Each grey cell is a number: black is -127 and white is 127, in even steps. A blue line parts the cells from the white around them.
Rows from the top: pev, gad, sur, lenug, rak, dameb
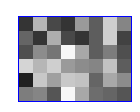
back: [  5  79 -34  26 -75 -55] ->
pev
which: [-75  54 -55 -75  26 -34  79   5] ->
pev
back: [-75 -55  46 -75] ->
gad
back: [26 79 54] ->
lenug
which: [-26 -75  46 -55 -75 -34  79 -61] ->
gad
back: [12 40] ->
rak
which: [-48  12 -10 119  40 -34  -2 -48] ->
sur

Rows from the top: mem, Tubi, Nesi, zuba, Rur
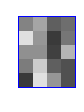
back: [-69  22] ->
Tubi
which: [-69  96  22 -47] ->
Rur
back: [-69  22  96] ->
Tubi
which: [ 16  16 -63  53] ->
Nesi

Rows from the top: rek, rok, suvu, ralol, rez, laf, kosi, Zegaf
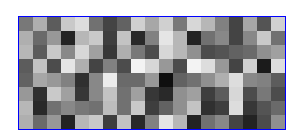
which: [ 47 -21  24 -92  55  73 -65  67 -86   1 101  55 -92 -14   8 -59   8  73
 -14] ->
rok
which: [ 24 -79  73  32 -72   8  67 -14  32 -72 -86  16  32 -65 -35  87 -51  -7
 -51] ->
laf

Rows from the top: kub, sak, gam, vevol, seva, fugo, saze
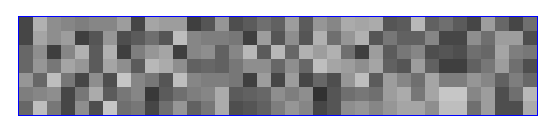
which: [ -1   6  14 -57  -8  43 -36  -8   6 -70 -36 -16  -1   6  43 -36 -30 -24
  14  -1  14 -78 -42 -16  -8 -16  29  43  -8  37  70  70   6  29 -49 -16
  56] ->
fugo
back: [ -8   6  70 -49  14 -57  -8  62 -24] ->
seva
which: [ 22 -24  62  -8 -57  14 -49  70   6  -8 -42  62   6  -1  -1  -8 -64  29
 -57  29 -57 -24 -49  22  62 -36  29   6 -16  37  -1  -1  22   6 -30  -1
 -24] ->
seva
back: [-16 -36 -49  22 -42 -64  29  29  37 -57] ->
kub

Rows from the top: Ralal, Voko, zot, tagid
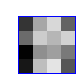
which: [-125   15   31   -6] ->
zot
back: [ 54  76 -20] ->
Voko
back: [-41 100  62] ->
tagid
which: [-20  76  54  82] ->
Voko
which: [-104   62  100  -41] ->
tagid

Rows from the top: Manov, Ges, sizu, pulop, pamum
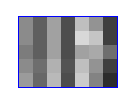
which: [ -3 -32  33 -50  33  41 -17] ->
sizu
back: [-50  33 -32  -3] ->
sizu
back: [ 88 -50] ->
Ges
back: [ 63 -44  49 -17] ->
pulop
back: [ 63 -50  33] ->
Manov

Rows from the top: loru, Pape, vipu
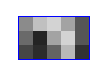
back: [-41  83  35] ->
Pape
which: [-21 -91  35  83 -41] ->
Pape

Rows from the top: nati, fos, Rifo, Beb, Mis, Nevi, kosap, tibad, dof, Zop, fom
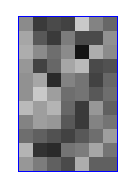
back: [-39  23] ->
tibad
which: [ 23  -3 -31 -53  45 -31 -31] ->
fom
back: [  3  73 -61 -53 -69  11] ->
nati
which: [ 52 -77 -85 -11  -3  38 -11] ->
Zop
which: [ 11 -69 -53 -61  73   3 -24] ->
nati

